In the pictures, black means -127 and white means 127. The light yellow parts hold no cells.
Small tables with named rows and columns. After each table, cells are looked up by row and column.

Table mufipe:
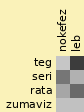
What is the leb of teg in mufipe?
-67
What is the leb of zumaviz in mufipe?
65
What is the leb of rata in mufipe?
-22
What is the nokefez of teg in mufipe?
70
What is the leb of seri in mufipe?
49
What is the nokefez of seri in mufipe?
-9
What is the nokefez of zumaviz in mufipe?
65
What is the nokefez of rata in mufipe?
38
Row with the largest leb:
zumaviz

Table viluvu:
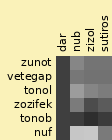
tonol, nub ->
28
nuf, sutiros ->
-5
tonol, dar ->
-64
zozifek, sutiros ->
-36
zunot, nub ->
6
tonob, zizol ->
-81
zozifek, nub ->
-4
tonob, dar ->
-64
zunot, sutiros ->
-11
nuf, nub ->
70
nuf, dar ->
-64
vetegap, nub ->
-8
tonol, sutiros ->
-3
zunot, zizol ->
-11
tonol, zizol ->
5
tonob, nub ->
-66
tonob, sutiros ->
-68
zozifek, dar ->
-64

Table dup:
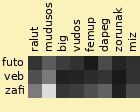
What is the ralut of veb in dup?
-48
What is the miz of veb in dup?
-78
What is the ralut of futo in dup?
-76
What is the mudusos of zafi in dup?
92
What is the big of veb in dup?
-94
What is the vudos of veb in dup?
-92
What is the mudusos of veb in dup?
-5
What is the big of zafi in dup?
-73
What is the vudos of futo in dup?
-78
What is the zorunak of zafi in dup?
-95
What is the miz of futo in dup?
-79
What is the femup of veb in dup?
-83
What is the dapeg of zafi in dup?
-29
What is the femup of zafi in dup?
-47
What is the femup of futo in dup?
-102
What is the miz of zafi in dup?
-52
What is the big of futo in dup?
-66
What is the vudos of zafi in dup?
-66
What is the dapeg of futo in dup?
-53
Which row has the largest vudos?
zafi

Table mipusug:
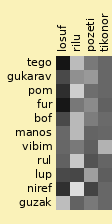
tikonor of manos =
-24
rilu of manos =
57
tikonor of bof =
-21
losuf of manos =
-23
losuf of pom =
-81
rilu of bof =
57
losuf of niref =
-79
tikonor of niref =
-24
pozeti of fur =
11
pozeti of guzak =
-6
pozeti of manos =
-27
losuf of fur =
-104
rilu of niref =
93
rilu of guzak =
-29
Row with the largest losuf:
guzak

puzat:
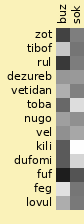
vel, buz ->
16
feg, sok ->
-9
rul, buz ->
-70
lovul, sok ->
-6
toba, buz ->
-23
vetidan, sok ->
0
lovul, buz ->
45
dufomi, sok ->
85
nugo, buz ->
31
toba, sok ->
93
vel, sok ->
39
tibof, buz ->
71
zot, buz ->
-61
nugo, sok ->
16
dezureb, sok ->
25
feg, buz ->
97
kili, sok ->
126
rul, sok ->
-2

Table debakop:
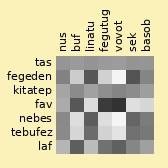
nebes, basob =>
-3
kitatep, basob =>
30
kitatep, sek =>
12
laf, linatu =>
59
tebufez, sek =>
-14
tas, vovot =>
28
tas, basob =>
21
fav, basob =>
86
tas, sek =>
20
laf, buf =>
-33
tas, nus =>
21
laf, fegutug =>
-14
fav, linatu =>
93
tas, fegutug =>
26
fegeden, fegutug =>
81
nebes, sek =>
-26
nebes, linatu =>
-34
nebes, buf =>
93
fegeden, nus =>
2
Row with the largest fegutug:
nebes

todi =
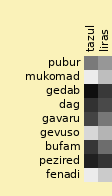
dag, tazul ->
-77
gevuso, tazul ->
87
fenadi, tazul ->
108
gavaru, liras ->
-8
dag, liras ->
-54
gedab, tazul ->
-112
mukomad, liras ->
62
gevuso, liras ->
52
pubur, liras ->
23
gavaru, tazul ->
-59
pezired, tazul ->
-95
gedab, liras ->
-70
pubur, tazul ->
-5
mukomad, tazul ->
108
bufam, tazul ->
-73
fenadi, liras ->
75
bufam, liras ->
-18
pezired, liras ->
-75

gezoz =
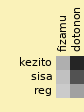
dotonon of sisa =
-45
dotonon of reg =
33
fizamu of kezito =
47
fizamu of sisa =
65
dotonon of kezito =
-90
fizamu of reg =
75
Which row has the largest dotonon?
reg

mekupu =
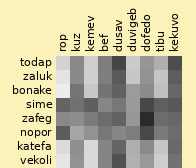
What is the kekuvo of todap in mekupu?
-50
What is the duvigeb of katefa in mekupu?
46
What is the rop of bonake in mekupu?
109
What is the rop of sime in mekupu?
-27
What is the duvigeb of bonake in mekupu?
27
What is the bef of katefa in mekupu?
5
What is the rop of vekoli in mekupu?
101

